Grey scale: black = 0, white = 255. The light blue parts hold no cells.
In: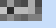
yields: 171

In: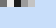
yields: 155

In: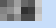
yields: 89

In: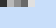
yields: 105

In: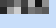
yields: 20

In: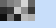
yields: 214

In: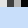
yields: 182

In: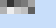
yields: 122

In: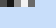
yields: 242

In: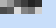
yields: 35
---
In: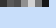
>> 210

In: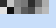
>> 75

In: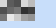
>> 204

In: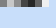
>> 39

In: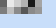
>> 87

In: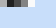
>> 74

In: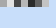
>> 43

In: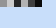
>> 178
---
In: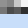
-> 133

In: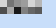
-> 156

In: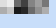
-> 132

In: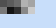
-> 107

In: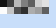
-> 95

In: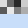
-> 102

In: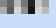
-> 33
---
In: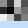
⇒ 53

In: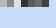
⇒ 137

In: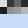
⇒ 54

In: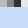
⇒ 133

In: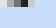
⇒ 172

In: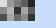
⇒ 153
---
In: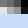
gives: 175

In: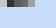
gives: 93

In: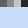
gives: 139

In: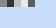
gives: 193

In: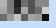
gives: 166

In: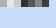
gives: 87

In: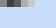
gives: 93

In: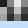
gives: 46

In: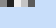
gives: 238

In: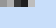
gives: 58
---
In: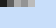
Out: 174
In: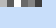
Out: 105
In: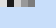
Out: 208
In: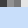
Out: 146
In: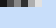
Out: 49
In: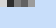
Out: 126
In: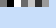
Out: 198
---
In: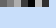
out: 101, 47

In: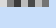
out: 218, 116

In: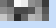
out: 115, 102

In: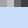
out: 164, 62

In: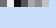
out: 112, 194

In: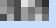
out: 144, 115

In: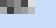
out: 86, 185

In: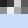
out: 34, 117
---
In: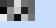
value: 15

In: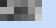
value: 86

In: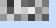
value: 122

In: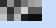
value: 181

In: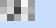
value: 173

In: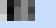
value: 110

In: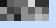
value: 36

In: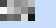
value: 101
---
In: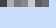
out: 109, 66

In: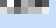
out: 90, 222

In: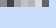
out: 99, 142

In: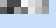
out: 144, 87

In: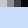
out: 9, 199

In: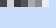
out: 236, 72

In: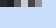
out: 150, 44
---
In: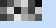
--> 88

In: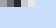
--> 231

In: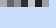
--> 159

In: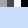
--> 6

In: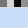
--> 145

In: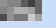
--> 162

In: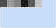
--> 196
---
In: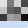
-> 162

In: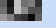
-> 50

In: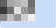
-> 152

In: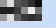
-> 58

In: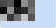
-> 112

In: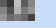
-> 122

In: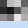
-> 112
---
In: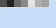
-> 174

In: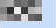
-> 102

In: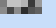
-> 84

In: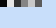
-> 200

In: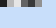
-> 57

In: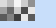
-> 231

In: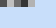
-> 52

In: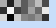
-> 149
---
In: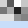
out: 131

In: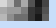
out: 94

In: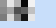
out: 230

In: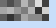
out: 64

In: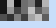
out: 94

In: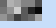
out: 163
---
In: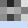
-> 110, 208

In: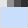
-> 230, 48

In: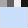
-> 168, 24

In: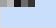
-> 162, 53

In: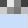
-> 78, 189

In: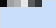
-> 8, 52

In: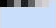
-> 5, 210
